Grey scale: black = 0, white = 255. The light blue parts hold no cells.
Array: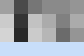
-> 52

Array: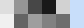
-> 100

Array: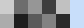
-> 30

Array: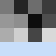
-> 142

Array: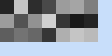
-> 83

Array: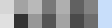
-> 51
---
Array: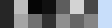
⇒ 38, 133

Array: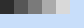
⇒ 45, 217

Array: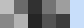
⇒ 191, 60

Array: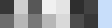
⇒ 55, 55

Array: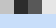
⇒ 195, 230

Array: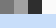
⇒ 119, 250

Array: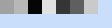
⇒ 161, 202

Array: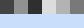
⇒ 67, 121

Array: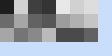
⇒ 30, 98
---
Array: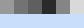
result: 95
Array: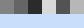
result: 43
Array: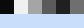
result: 165
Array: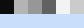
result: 151
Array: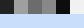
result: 108
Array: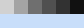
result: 111
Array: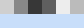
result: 55
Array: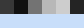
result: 115
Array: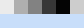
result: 130
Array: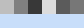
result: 56
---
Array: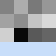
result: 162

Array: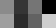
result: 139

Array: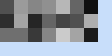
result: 46

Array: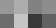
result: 152

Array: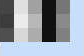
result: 60

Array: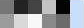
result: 118

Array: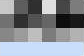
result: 113

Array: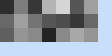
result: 104

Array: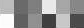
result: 188
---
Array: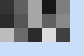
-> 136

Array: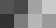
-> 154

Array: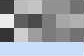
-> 176

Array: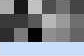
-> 110

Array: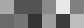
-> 189

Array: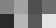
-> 227

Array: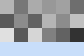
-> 192

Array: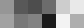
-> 174

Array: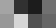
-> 102

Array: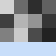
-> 54
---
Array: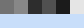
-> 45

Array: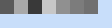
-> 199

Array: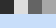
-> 45

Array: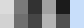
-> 111

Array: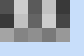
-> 132

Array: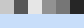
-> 230
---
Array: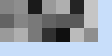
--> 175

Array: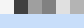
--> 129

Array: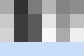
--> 182

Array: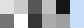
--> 86

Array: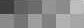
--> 148

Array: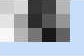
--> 53
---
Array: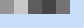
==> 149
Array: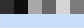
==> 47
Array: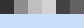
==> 49
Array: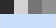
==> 44
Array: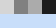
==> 213
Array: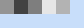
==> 148
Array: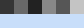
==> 53
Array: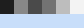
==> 30
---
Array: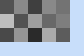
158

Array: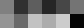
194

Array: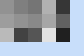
137

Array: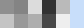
174

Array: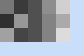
80

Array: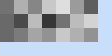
188

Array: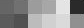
188

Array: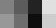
14
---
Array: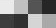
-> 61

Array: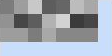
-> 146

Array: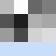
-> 83

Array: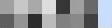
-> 94

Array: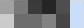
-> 203

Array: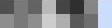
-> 142

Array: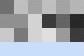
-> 144

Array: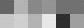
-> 199

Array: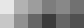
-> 199

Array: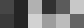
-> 58
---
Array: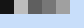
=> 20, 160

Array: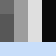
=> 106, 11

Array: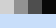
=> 209, 8

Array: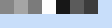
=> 134, 60

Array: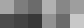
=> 167, 200

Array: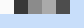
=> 250, 77
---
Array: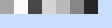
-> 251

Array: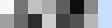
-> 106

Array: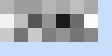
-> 117

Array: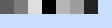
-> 124

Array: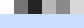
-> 117

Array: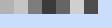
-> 197
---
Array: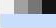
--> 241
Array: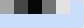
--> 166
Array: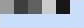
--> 155
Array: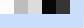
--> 252
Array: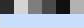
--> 43
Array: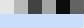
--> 229
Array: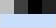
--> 192
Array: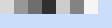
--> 216
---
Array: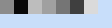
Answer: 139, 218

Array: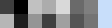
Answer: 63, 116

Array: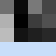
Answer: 112, 40

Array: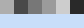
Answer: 174, 41

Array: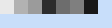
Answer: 233, 24

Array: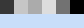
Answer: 55, 1

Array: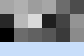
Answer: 166, 139
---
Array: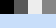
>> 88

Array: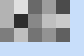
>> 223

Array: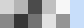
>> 181

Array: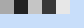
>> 33

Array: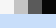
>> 196

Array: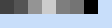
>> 84
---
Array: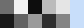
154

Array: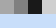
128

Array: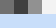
63

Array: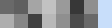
143

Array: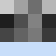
99

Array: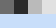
42
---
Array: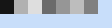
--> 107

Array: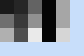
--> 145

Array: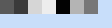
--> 237

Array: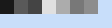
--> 224

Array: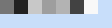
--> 158

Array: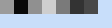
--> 206
